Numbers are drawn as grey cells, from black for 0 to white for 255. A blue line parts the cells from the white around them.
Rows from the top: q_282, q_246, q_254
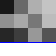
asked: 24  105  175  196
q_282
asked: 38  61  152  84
q_254
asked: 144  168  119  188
q_246

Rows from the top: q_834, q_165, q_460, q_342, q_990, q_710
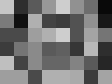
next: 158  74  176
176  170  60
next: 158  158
74  176  176

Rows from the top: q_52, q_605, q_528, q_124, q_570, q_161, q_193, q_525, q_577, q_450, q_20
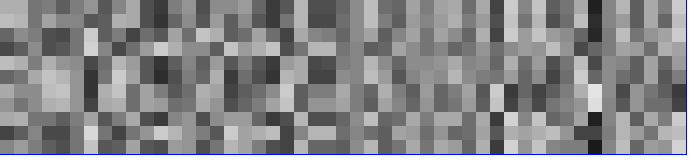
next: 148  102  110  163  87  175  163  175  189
148  67  67
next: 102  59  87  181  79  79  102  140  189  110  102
163  125  163
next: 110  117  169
148  79  102
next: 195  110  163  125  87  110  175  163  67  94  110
140  203  94

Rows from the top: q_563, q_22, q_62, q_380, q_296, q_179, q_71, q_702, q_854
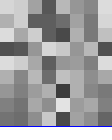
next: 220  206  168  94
150  156  128
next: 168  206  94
73  176  121
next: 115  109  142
200  73  162
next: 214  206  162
87  184  150

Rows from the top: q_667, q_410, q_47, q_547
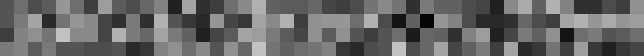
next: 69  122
97  144  19
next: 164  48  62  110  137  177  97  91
91  103  69
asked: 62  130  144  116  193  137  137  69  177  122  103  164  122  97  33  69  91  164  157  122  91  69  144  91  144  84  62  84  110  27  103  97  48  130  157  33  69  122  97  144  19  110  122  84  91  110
q_47
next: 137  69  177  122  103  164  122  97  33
69  91  164
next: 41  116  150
137  69  48

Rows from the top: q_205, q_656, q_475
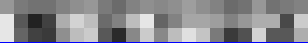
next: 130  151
173  173  73
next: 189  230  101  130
166  166  158
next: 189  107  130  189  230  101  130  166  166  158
130  151  173
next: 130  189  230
101  130  166
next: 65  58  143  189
203  88  42
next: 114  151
114  122  130

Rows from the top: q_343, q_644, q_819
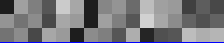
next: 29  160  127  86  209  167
140  99  80
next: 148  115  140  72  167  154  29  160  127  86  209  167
140  99  80
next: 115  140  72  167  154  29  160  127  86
209  167  140
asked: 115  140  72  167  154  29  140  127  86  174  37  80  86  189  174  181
q_819
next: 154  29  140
127  86  174
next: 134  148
107  189  160

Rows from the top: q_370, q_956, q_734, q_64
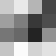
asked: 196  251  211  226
q_64
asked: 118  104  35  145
q_734
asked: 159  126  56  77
q_956
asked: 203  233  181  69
q_370

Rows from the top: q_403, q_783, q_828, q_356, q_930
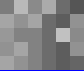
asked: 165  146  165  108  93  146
q_783
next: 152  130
130  108  193
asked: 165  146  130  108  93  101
q_930
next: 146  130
108  93  101
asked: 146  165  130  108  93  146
q_356

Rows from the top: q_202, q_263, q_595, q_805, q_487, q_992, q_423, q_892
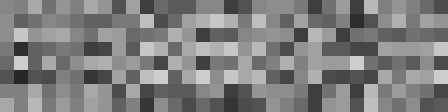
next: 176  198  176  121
190  134  97
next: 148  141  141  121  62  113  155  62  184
121  155  128

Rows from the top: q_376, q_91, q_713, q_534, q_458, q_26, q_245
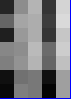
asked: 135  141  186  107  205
q_534
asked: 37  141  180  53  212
q_376
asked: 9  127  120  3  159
q_245
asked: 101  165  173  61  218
q_91

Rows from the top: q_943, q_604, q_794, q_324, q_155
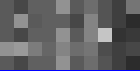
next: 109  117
77  63  71
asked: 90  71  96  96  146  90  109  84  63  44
q_155
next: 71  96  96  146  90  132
197  51  57
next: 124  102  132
109  117  77
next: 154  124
102  132  109

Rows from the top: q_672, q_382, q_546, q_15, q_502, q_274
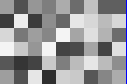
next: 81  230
46  208  201
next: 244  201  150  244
67  74  165
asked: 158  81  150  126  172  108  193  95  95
q_672

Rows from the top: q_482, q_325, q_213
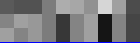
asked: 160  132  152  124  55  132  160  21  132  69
q_213
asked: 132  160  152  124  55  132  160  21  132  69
q_325

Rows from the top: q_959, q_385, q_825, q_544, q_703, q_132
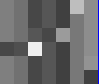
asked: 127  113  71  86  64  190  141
q_959
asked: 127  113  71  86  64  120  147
q_703
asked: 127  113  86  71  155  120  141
q_825

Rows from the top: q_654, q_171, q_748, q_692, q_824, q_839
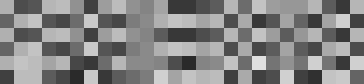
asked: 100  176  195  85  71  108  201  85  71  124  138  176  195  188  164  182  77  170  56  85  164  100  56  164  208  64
q_171
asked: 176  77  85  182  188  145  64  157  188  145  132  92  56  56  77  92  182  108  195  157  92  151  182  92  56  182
q_748
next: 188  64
170  64  77
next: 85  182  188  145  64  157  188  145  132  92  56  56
77  92  182
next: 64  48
195  201  100
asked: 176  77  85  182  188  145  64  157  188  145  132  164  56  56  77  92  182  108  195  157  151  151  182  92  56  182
q_654

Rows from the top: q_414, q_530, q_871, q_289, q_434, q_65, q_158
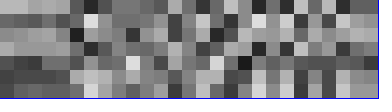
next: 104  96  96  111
213  164  125
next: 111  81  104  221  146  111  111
118  146  66
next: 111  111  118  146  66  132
198  111  53

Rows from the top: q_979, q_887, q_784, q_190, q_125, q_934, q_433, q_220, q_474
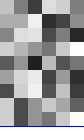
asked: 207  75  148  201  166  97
q_220
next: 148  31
187  83  118

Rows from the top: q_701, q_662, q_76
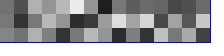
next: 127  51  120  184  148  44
127  51  192
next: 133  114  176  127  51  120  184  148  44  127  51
192  120  170
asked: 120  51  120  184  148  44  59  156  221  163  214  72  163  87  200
q_662
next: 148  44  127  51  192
120  170  66
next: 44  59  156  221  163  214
72  163  87

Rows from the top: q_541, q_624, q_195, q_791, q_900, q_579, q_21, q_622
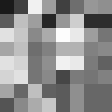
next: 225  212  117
143  241  233
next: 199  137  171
253  233  158
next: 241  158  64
110  151  143
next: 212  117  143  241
233  123  97
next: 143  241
233  123  97
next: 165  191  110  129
178  178  129
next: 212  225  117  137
70  123  117

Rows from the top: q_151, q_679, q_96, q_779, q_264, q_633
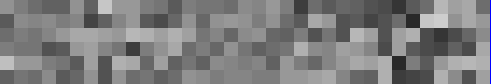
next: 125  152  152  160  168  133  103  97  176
61  68  75
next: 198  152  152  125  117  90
125  117  117
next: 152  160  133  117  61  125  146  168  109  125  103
146  117  97
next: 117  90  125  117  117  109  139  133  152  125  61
109  90  103

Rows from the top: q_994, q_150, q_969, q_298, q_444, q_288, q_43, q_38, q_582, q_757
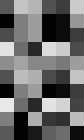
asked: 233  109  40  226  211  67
q_38
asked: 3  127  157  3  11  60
q_43
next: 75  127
157  3  11

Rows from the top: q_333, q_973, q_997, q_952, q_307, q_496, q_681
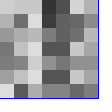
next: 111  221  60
97  104  139
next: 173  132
132  104  125
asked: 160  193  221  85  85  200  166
q_496

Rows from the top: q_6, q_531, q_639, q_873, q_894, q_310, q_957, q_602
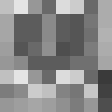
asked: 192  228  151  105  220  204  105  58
q_310
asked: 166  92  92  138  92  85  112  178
q_639
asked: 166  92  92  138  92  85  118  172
q_531
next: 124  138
204  192  131

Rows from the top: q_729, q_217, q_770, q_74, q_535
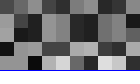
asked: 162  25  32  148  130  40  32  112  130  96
q_770
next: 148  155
68  68  170
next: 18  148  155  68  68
170  178  61
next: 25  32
148  130  40
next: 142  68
47  124  142

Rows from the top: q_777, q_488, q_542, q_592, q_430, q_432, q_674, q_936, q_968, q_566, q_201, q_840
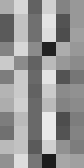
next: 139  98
186  152  139
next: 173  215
98  208  131
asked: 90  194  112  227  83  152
q_488
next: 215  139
34  173  152

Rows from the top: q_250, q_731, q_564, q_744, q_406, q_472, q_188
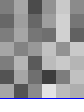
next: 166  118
111  209  97
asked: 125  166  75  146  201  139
q_250
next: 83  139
227  187  174
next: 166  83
139  227  187
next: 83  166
111  61  125

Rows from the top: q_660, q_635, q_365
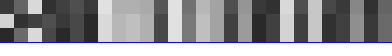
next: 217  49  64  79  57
225  176  176
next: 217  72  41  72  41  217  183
191  176  72

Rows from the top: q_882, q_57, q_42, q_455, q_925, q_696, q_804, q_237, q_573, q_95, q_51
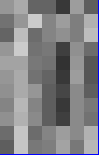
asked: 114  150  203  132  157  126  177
q_57
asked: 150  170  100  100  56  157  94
q_882
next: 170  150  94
70  138  94
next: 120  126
163  120  183
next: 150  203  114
120  63  144
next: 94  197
120  126  163

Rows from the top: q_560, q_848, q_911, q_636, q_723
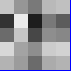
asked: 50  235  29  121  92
q_848
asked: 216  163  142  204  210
q_636
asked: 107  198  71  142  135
q_911

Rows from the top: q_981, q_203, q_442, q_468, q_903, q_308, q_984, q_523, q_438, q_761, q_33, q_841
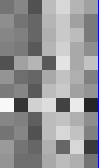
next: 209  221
66  234  37
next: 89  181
209  169  142
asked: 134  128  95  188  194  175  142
q_438
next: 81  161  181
89  227  169

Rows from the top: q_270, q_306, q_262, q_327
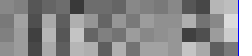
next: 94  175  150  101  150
121  156  144
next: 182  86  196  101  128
115  156  136

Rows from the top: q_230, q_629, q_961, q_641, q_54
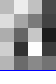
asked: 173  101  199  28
q_961
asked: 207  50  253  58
q_641
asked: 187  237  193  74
q_230

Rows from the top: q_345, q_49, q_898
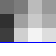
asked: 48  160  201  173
q_49
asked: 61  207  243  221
q_898
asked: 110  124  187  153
q_345

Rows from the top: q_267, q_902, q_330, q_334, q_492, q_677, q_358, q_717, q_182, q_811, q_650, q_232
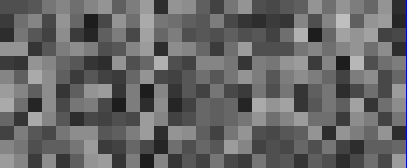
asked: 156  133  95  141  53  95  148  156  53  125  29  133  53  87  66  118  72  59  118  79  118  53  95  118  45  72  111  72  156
q_358
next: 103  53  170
133  87  45
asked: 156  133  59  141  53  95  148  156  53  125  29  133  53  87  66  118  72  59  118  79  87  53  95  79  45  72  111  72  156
q_232
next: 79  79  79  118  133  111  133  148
111  141  45
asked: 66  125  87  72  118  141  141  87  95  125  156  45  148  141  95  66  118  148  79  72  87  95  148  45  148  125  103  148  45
q_811
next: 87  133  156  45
141  133  103

